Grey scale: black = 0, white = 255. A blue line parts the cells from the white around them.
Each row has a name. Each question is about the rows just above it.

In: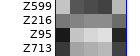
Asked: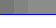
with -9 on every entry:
[111 122 131 131]
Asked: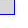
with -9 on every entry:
[206]
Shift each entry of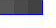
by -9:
[77 66 57]
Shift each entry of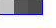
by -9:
[187  77  66]

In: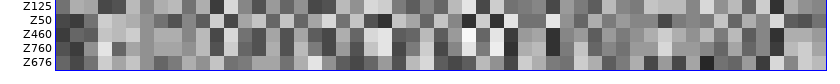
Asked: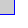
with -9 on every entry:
[196]
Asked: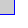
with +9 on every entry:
[214]

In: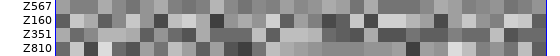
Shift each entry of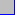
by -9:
[181]
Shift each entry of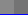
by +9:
[146 125]
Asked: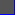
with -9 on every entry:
[75]
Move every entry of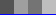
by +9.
[ 93 168 125 199]
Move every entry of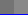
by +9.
[125 146]

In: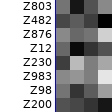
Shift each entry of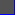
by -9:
[73]
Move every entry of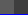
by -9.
[83 53]
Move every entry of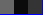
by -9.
[95  2 43]
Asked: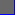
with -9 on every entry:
[95]
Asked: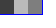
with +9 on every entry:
[ 71 195 135]

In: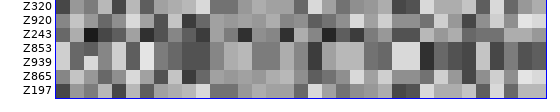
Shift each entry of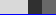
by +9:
[226 226  57 113]
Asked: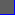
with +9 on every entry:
[103]
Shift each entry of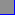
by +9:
[152]

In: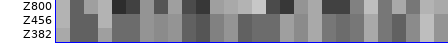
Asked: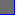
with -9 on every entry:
[99]
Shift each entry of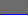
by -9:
[99 99]
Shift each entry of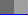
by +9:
[117 168]
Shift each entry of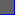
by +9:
[106]
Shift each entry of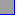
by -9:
[150]
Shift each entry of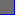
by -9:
[99]
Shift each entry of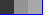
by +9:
[ 64 157 178]

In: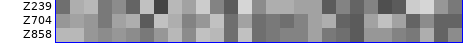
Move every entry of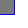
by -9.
[112]
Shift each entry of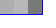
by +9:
[183 193 130]

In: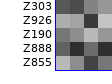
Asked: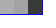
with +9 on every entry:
[183 172  67]
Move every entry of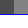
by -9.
[ 67 122]
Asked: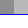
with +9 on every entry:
[150 194]
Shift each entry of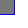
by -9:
[110]
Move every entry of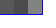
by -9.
[ 79  67 122]
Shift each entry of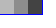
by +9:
[194 150  76]
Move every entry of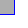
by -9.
[165]

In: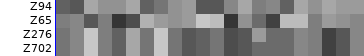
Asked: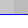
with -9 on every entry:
[190 179]
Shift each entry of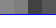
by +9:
[144 135  74  96]
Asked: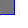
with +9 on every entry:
[126]
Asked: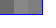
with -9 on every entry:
[ 98 126 117]

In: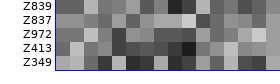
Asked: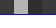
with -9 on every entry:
[ 49 171  38  49]
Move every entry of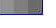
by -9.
[136 118  98]
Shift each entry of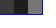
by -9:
[ 49  20 109]

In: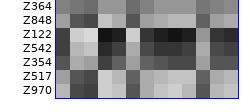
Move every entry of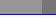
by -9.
[141 141 141 109]
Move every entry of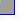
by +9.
[168]
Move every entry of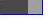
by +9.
[ 82  82 168]
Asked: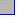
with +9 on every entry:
[192]
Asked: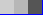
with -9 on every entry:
[197 174  76]

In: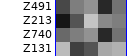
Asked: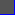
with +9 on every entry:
[93]
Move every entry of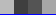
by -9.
[178  54  75 158]
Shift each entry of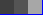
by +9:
[ 72  93 176]
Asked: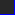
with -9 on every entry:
[31]
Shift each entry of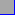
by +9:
[176]
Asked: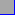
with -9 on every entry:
[158]

